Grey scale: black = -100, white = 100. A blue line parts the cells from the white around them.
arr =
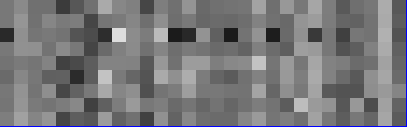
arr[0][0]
-6
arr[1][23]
-3
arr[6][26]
11
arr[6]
[-7, 15, -9, 11, -44, -23, -5, 32, 5, 12, -37, -9, -3, 24, -6, -6, -9, -10, 29, -20, 12, -5, 29, -30, -35, -35, 11, 20, 4]
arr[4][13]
22
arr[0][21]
-6
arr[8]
[-1, 26, 4, 17, -46, -26, -32, 22, -23, -11, -49, 14, -22, 7, -14, -16, -16, 5, 21, -8, -1, -13, 27, -7, -27, -6, -20, 30, -29]
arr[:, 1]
[8, 17, 13, 14, -4, 6, 15, 17, 26]
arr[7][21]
48
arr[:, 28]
[-31, -27, -35, -25, -21, -16, 4, -22, -29]
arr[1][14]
-19
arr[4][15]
-1
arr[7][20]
-28
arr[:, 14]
[-18, -19, 15, -9, 22, -3, -6, -20, -14]
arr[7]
[-8, 17, -4, -9, -3, 7, -50, -25, -2, 21, -6, -1, -17, -8, -20, -10, -20, -11, -2, -10, -28, 48, 21, 15, -32, 19, -40, 26, -22]
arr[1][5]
-2
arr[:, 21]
[-6, 16, 14, 24, -7, -1, -5, 48, -13]
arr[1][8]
-4
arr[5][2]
-7
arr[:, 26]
[-7, -10, -10, 1, -12, 13, 11, -40, -20]
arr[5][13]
36
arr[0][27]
35
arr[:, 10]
[-45, -13, -3, -11, -31, -34, -37, -6, -49]
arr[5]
[-17, 6, -7, -25, -24, -66, -27, 53, -4, -20, -34, 33, 13, 36, -3, -21, -29, -11, 2, -11, 20, -1, 33, 2, -16, -30, 13, 30, -16]
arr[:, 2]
[-12, -11, -8, 13, -8, -7, -9, -4, 4]

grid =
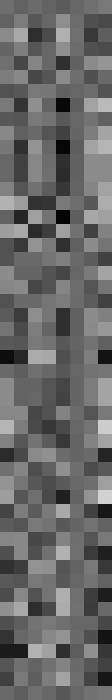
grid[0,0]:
-14
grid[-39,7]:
9
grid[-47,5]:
-15
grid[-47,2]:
-33
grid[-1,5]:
-19
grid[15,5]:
-27
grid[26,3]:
-19
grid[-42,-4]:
-31
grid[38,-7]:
7
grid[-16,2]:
-32
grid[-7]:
[13, 32, -65, -43, 35, -11, -54, -18]
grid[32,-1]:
-72
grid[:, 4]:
[-29, 11, 38, 12, -64, 8, -24, -94, -31, -49, -95, -64, -66, -57, -5, -97, 25, -62, 0, -46, 4, -3, -64, -63, -31, -38, -32, -46, -48, 3, -42, -56, -16, 12, -30, -76, 32, -31, 3, 39, -33, -31, 37, 35, -13, 15, -63, 3, 28, -32]
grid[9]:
[7, -25, -18, -34, -49, -21, -2, 29]
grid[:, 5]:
[-19, -15, -12, -15, -24, -14, -20, -27, -20, -21, -27, -24, -24, -22, -14, -27, -11, -25, -18, -20, -15, -16, -24, -24, -21, -25, -20, -21, -21, -16, -19, -22, -21, -14, -18, -23, -14, -21, -14, -13, -23, -20, -13, -11, -19, -17, -27, -17, -14, -19]
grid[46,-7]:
-79
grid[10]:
[-7, -62, 16, -20, -95, -27, 28, 42]
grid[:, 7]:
[-6, -42, -26, -41, 17, -18, -35, 46, -25, 29, 42, 9, 9, 27, 36, 26, 2, -9, -49, 29, -8, -49, 0, 19, -24, -85, -8, 29, 29, -6, 61, 27, -72, -30, 25, 64, -82, -23, -6, -76, -56, -23, -77, -18, -44, -85, -57, -48, -83, -8]
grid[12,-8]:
-19
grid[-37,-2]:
4
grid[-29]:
[-36, -17, -18, -8, -3, -16, -28, -49]
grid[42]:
[-40, 6, -36, -9, 37, -13, -52, -77]
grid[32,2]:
8
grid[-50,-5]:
-22
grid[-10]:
[-62, -52, 15, 12, -33, -23, -6, -56]
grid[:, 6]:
[-13, -37, -56, -37, 9, -37, -15, 27, -10, -2, 28, 10, 10, 4, -31, 31, -49, 10, -28, -4, -34, -28, 10, 8, -10, -1, -10, -3, -3, -34, -9, 3, -17, -40, -14, 15, -49, -10, -33, -54, -6, -10, -52, -54, -20, -37, 13, -32, -46, -11]
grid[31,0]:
2
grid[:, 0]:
[-14, -23, 8, -21, -13, -2, -36, -4, -31, 7, -7, -19, -19, 1, 40, -23, 24, -36, -35, 10, 5, -36, -29, -9, -31, -90, -17, 9, 9, 6, 42, 2, -66, -12, 15, 24, -47, -29, 5, -38, -62, -30, -40, 13, -38, -60, -79, -33, -50, -17]
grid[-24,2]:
-12
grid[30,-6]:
-42
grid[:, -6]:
[-16, -32, -65, -33, 4, -44, -6, 12, -5, -18, 16, 6, 7, -11, -61, 25, -67, 15, -18, -21, -44, -18, 11, -1, -5, 34, -12, -21, -20, -44, -42, -10, 8, -39, -32, -13, -29, -5, -44, -38, 15, -5, -36, -65, -10, -13, 40, -22, -26, -13]
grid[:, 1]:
[-23, -3, 32, -1, -44, 7, -31, -59, -33, -25, -62, -49, -49, -33, 22, -71, 32, -56, -17, -21, 8, -17, -53, -42, -33, -70, -26, -21, -22, 7, -2, -32, -43, 4, -8, -33, -2, -33, 7, 7, -52, -34, 6, 32, -26, -19, -79, -12, -5, -27]

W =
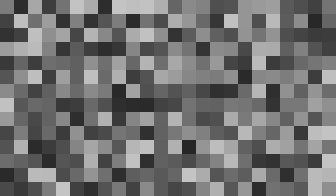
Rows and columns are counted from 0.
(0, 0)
-3
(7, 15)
-23
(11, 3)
-66
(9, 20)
22
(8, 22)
-33
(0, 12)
-21
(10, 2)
-66
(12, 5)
-18
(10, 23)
-8
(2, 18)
-9
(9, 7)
-42
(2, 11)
12
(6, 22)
16
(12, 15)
-33
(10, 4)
-39
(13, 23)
12
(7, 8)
-64
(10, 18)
-38
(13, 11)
-30
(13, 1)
-55
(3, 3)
2
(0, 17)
17
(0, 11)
37
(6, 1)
-17
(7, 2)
-18
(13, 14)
4
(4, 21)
-18
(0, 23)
-9
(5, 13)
6
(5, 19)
8
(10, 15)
48
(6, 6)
8
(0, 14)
2
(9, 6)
-49
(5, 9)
-52
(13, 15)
38
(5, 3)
-51
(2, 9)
34

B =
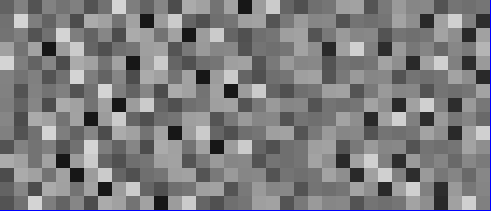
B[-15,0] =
-23
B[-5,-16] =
-37
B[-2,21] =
-35
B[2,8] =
-40
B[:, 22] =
[-13, 5, -34, 11, 7, 27, -8, -35, -13, -5, 25, 28, -8, -9, 21]
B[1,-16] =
-34
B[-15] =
[-23, 1, -35, 2, -10, 0, -35, -11, 66, -1, -22, 5, -40, 34, 26, -10, 27, -82, 22, 59, -21, -37, -13, -8, 25, 27, -34, -5, 21, 5, 7, -35, -9, -13, -8]
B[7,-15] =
5
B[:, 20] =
[-21, -5, 25, -8, 21, -8, -37, 5, -35, 27, -13, -13, -9, 7, -34]
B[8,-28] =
22
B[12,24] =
11
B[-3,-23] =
25
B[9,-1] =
63
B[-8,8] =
-82
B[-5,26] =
21
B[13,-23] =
-13
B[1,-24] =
22
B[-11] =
[66, -1, -22, 5, -40, 34, 26, -10, 27, -82, 22, 59, -21, -37, -13, -8, 25, 27, -34, -5, 21, 5, 7, -35, -9, -13, -8, 28, 11, -68, 26, 63, 0, -65, 21]
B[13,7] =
-82
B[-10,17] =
-21
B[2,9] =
34
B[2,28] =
-9
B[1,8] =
-10
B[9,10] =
-10
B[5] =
[2, -10, 0, -35, -11, 66, -1, -22, 5, -40, 34, 26, -10, 27, -82, 22, 59, -21, -37, -13, -8, 25, 27, -34, -5, 21, 5, 7, -35, -9, -13, -8, 28, 11, -68]
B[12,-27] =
-21
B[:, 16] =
[27, -8, -21, 7, 25, 59, -82, 27, -5, -37, 22, 5, 21, -34, -13]
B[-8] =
[-1, -22, 5, -40, 34, 26, -10, 27, -82, 22, 59, -21, -37, -13, -8, 25, 27, -34, -5, 21, 5, 7, -35, -9, -13, -8, 28, 11, -68, 26, 63, 0, -65, 21, -7]
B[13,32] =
21
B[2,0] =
-10
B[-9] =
[1, -35, 2, -10, 0, -35, -11, 66, -1, -22, 5, -40, 34, 26, -10, 27, -82, 22, 59, -21, -37, -13, -8, 25, 27, -34, -5, 21, 5, 7, -35, -9, -13, -8, 28]
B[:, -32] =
[2, -22, -11, -82, 5, -35, -10, -40, 26, 66, 0, 27, -10, 34, -1]

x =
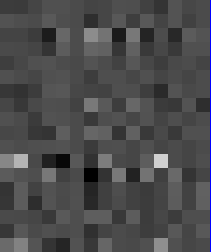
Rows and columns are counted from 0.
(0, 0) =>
-53
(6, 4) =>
-32
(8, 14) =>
-40
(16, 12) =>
-31
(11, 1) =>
41
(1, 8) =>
-31
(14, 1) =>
-28
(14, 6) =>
-69
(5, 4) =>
-36
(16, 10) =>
-52
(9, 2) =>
-57
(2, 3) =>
-78
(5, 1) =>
-41
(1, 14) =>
-41
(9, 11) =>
-43
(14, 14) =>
-25
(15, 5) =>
-39
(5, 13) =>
-46
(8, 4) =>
-37
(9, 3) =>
-59
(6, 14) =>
-40
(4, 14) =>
-47
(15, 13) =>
-39
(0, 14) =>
-41
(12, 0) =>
-29
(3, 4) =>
-28
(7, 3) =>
-38
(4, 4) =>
-40
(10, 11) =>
-46
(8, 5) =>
-41
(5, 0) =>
-37
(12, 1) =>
-36
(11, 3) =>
-75
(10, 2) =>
-38
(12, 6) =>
-100
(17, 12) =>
-37

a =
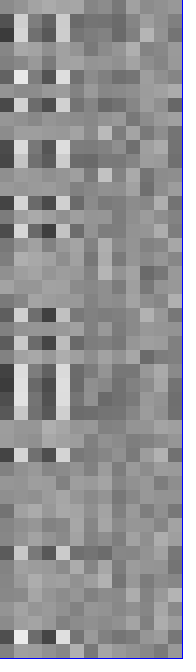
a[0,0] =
9
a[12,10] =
-9
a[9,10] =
-5
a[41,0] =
5
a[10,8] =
12
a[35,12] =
15
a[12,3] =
12
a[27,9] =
1
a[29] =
[-31, 56, -11, -31, 62, -15, -14, -9, -8, 5, 22, 13, -12]
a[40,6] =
4
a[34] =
[18, 16, 24, 22, 1, 24, 21, 29, 5, 14, 19, -2, 11]
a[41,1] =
21
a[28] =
[-39, 77, -9, -36, 73, -8, 14, -17, -11, -4, 20, 15, -13]
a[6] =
[16, 9, 10, 19, 22, 2, 21, 6, 8, 12, 22, 26, 35]
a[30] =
[23, 18, 18, 37, 30, 17, 19, 1, 3, 16, 16, 29, 25]
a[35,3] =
22
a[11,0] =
-44
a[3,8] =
17
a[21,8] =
10
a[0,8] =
-6
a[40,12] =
-9
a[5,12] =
4
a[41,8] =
-8
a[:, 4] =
[29, 60, 61, 26, 26, 74, 22, 64, 13, 19, 73, 60, 17, 17, 63, 13, 53, 20, 11, 23, 26, 20, 51, 20, 48, 36, 71, 74, 73, 62, 30, 26, 66, 9, 1, 30, 32, 6, 8, 59, 9, 26, 10, 14, 1, 75, 6]
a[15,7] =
18
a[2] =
[-54, 67, -12, -31, 61, -8, -2, 2, -17, 0, 42, 15, -9]
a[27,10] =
10
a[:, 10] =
[10, 24, 42, 3, 11, 24, 22, 23, 10, -5, 25, 23, -9, -13, 6, 22, 17, 2, 8, -17, -6, 11, 40, 19, 25, -16, 19, 10, 20, 22, 16, 2, 23, 10, 19, 19, -1, 18, 12, 15, 17, -3, 3, 5, 0, 18, 7]
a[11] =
[-44, 54, -12, -28, 60, -15, -17, -4, -5, 4, 23, 21, -12]
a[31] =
[22, 16, 13, 32, 26, 23, 0, 14, 9, -1, 2, 9, 18]
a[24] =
[-28, 58, -16, -46, 48, -18, -2, 0, -6, 18, 25, 22, 0]
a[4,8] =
13
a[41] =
[5, 21, 36, 24, 26, 14, 24, 40, -8, 19, -3, 10, 6]
